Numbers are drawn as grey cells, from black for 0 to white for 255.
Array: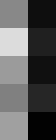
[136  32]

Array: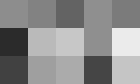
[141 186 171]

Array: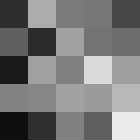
[ 46  43 129 155 234]

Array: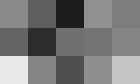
[138  44  79]

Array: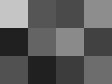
[197 100  60]

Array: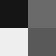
[21 89]
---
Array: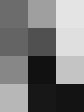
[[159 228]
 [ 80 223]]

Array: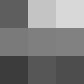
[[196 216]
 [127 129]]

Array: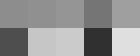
[[144 149]
 [198 203]]

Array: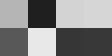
[[ 31 211]
 [232  54]]

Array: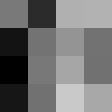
[[ 43 176]
 [115 148]]

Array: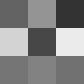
[[148  51]
 [ 71 235]]

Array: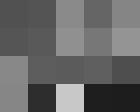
[[ 84 138]
 [ 89 144]]

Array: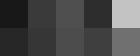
[[58 79]
 [54 76]]

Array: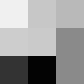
[[199 185]
 [202 138]]
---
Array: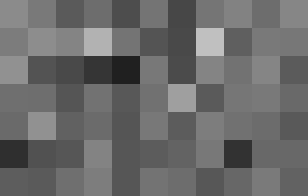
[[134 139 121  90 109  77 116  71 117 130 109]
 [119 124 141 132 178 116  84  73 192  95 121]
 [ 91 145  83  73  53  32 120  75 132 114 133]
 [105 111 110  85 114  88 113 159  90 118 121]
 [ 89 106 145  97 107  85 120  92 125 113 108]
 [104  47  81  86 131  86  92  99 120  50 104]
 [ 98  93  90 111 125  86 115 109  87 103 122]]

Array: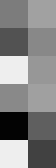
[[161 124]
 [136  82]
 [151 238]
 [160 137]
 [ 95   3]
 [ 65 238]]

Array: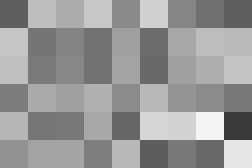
[[ 95  95 190 172 199 138 208 134 112]
 [186 197 117 132 114 159 108 167 189]
 [195 191 122 136 114 164 105 160 174]
 [120 124 170 160 176 139 184 148 139]
 [ 59 182 118 121 168 102 213 210 244]
 [230 145 163 164 126 184  93 120 105]]

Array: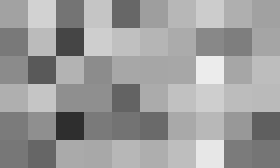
[[161 162 210 116 197 103 158 183 204 175]
 [165 121 187  69 206 192 181 171 136 126]
 [189 139  89 179 140 167 166 167 236 166]
 [186 175 197 143 143  99 171 193 206 188]
 [ 95 123 143  46 122 115 106 169 184 152]
 [117 119 102 170 168 183 174 190 231 123]]

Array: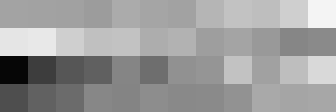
[[244 163 162 161 156 171 165 162 181 194 190 207]
 [138 229 232 207 192 194 173 178 158 164 153 134]
 [217   6  61  86  96 133 110 145 149 194 161 190]
 [167  78  97 107 135 132 141 137 138 146 169 165]]

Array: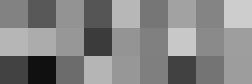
[[205 130  88 147  85 183 118 162 132]
 [158 182 172 151  59 148 128 200 138]
 [157  66  16 108 181 151 127  65 116]]
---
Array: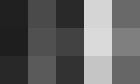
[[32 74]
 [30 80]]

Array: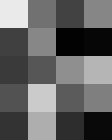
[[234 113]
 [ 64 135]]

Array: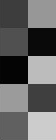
[[ 61 151]
 [ 80   9]]

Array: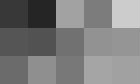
[[56 37]
 [85 82]]

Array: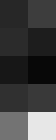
[[39 61]
 [43 29]]

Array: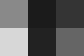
[[137  27]
 [215  34]]
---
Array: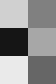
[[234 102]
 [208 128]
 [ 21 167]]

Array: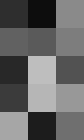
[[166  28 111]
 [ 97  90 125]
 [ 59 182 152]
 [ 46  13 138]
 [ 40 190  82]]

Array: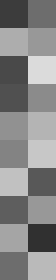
[[193  88]
 [173 152]
 [165  48]
 [145 180]
 [131 199]
 [109 186]
 [ 94 152]
 [ 80 139]
 [ 73 219]
 [ 60 109]]

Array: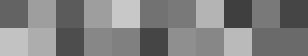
[[194 173  77 135 128  69 143 135 186 106 106]
 [ 99 158  91 158 200 114 121 180  63 121  69]]

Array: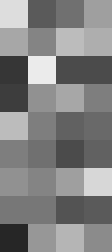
[[221  90 112 159]
 [188 126  97 105]
 [167 132 188 174]
 [145 132 159 215]
 [126 112  75  97]
 [119 119  83  90]
 [ 61 145 167 126]
 [ 54 235  75  75]
 [ 38 151 181 139]]

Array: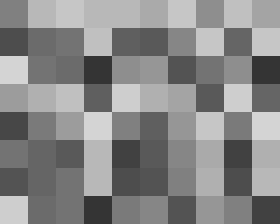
[[212 115 107  52 142 150  83 115 142  52]
 [206 107 115  52 122 134  83 150 128  65]
 [156 176 192  95 206 176 164  89 206 101]
 [128 184 198 184 184 170 198 142 192 164]
 [115 101  89 184  65  89 134 170  65 176]
 [ 83 101 115 184  77  83 128 176  77 184]
 [ 77 107 115 192  95  89 134 198 101 198]
 [ 71 122 156 212 128  95 150 198 122 212]]

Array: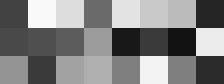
[[148  58 162 175 127 243 127  43]
 [ 73  79  92 155  24  58  18 235]
 [ 66 249 221 106 227 201 187  37]]

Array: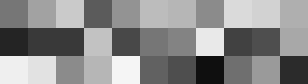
[[239 226 139 182 245  97  78  15 111 154  43]
 [118 162 202  91 147 188 182 139 218 210 175]
 [ 36  57  57 194  72 118 131 233  65  78 168]]

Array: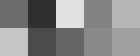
[[196  75 101 138 158]
 [107  47 224 130 182]]
